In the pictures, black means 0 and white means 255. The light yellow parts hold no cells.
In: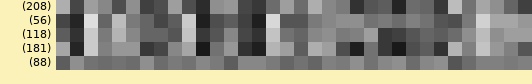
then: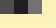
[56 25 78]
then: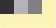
[195 151 128]
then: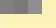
[114 135 143]
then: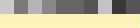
[135  70  50]
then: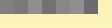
[135 143  85]
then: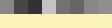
[122 128 158]
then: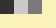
[180 135 101]

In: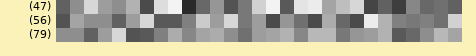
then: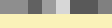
[203 157 215]
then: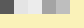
[215  69  97]
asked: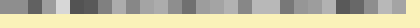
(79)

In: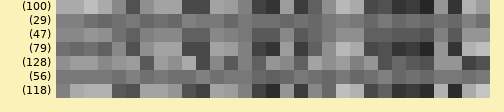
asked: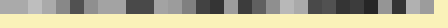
(100)
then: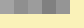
[ 81 104  89]
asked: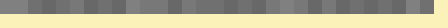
(29)
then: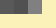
[ 89 149 149]

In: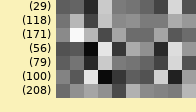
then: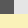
[10 55 94]
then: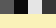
[171 144  41]
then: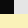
[ 55 171 144]

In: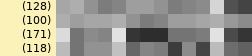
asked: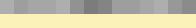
(100)
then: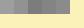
[213  81  68]
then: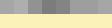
[174 152 139]
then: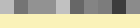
[ 68 187 109]

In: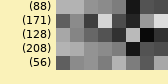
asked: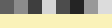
(171)
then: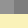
[179 125  89]
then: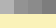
[22 83 76]
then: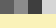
[ 76  36 153]

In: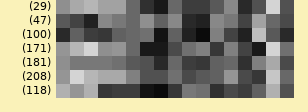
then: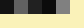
[ 67  33 190]
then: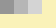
[143 149 104]
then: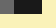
[ 74 112 128]
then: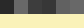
[ 48 128 169]

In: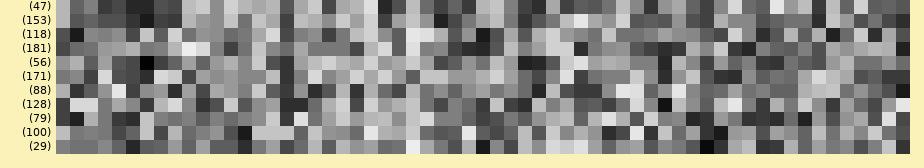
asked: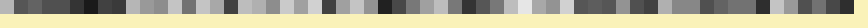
(153)
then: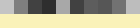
[135  52 147]
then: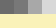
[ 72 127 141]
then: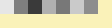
[ 58 160 107]
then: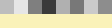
[ 58 160 107]
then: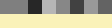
[127  58  52]
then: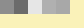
[202 107  86]

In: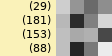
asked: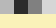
(181)
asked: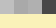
(153)

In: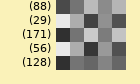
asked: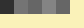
(128)
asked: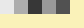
(56)
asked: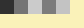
(171)

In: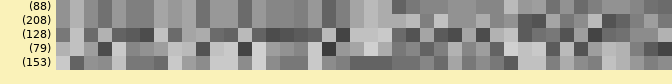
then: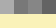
[127 178 134]
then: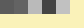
[193 201 107]
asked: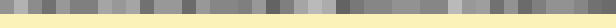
(88)

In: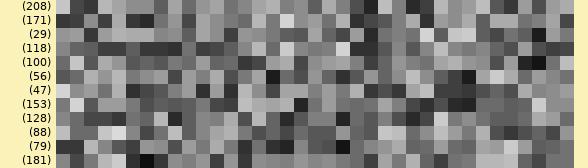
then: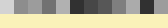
[141 171  94]
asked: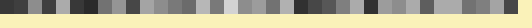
(171)

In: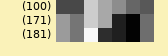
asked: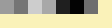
(171)
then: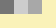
[ 31   3 110]
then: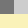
[168  31   3]
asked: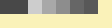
(100)

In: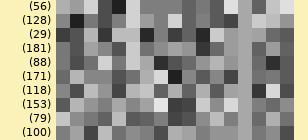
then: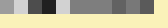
[223 168  98]
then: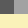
[168  55 216]
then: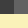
[ 40 203 156]
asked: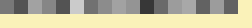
(181)

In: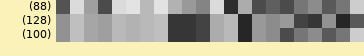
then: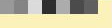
[ 75 118 140]
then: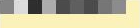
[ 89 118 205]
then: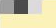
[227 185 227]
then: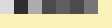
[140  89 118]

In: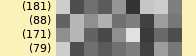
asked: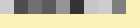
(181)
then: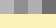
[127  65 157]
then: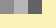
[ 72 143 225]
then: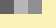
[176 112 127]

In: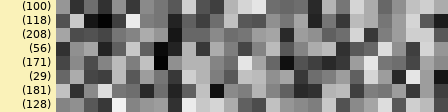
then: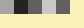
[ 10  35 180]
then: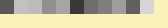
[157  41 229]
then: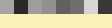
[126 157 207]
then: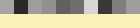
[207 207  88]
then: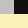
[138 126 180]

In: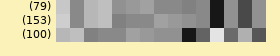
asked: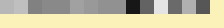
(100)
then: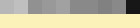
[145  73 145]
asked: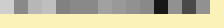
(153)

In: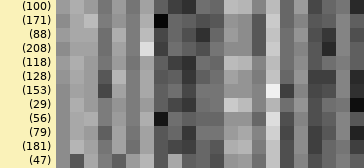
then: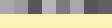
[ 55  95 111]
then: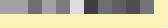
[140 140  87]

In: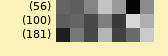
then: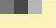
[ 65 107 202]
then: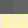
[ 72 127  57]
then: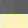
[133 196 154]
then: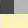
[ 65 107 202]
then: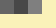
[ 57 216 175]

